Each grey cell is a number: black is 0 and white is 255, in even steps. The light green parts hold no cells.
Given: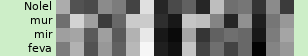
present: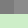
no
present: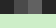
yes
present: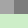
no
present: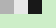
yes

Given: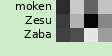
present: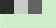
yes
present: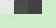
no
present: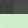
yes
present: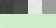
yes
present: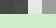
no
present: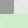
no

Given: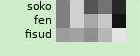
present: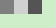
yes
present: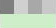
yes
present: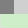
yes
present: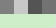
no

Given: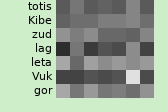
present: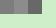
yes
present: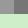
yes
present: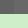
no
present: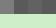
no
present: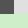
yes
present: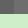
yes

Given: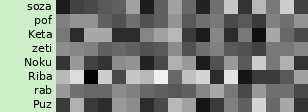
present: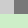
yes
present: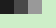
no
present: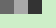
yes

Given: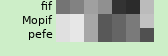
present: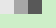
yes
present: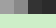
no
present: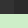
yes
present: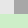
yes
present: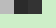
no
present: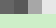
no

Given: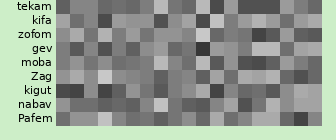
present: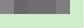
no
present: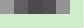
no
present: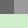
no
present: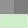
yes
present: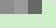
yes

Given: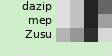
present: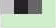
yes
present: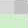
no
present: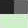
yes
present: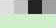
yes
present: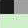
no

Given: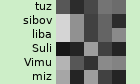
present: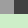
yes
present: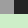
no
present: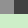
yes
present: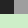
yes

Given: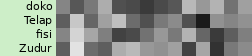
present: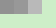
no
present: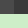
yes
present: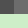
no
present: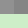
yes
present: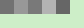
yes
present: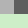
no

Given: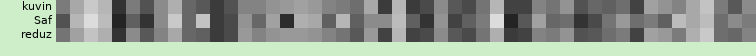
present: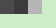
no
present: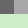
no
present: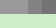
no
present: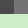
yes
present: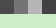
yes

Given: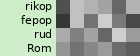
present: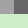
yes
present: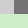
no
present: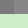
no

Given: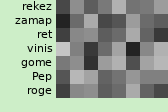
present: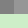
no
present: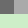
yes
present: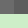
yes
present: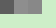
no
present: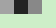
yes

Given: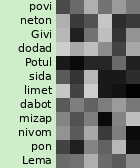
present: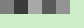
no
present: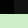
no
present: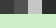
yes
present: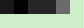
no
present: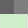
yes
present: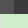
no

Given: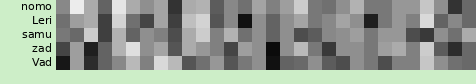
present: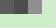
yes
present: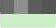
no
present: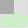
no
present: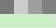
no
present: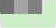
yes
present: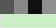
yes
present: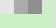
yes

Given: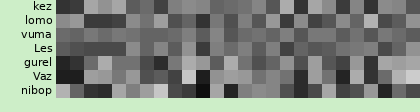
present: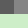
yes
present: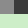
yes
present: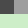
no
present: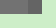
no
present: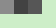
yes

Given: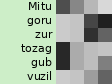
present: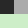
yes
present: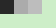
yes

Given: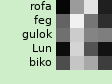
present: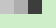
no
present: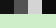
no

